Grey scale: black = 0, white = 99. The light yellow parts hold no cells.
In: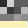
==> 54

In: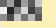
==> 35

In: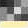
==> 27

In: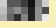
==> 90

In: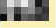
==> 26

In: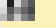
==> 40

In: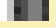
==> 20

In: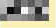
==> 36

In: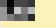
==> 16
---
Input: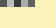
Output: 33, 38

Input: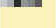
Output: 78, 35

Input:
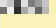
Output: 87, 71

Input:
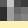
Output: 35, 51

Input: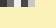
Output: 22, 78

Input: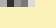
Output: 68, 85

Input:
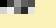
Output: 0, 88
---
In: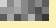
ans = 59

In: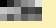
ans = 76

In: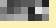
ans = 46

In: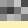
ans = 34

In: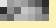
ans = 17

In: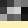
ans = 25
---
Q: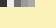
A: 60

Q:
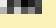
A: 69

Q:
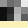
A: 67

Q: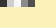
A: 54

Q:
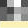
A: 72

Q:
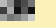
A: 66
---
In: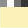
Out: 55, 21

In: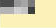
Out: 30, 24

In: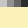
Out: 77, 17

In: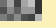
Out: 43, 70

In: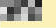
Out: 53, 47

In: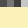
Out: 30, 77
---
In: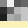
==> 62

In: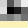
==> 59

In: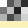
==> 52

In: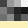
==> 20

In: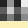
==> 24

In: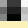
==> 2

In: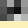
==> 82
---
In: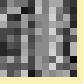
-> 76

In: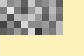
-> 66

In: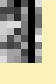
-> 37

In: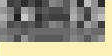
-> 68

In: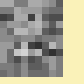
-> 25
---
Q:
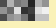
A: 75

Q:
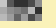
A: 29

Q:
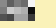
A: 63

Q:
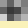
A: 54

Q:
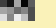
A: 75

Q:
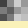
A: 80
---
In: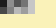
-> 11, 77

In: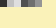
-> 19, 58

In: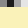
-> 53, 89

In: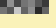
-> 22, 39

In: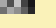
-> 65, 15

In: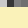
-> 78, 43

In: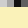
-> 80, 37

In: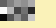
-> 38, 77

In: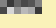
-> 50, 22
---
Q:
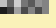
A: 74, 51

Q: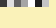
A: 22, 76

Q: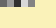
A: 40, 51

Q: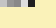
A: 76, 12

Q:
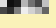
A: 86, 39

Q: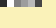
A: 17, 27

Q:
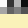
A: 97, 32

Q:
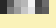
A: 15, 36

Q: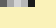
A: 37, 10

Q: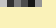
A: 76, 58
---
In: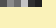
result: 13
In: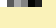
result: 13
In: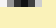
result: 80
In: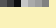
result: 50
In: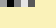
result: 34
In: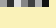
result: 7
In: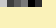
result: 18
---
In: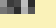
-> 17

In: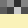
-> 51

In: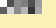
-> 60

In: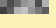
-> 69

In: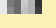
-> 19

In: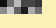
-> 21
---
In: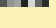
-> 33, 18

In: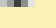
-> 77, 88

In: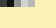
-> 24, 72

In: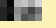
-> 20, 54

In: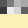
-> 33, 38

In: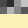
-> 28, 34

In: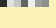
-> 17, 55

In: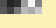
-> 30, 78
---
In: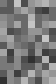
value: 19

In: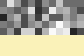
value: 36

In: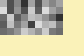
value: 42

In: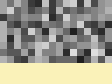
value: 69

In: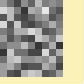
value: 61

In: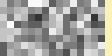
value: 37
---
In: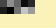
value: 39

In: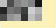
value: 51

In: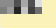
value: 31

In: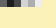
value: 28

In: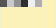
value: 56

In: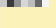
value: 57
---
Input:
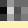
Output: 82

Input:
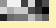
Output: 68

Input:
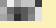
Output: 41

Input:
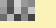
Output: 31

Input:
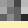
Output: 44

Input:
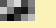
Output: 50
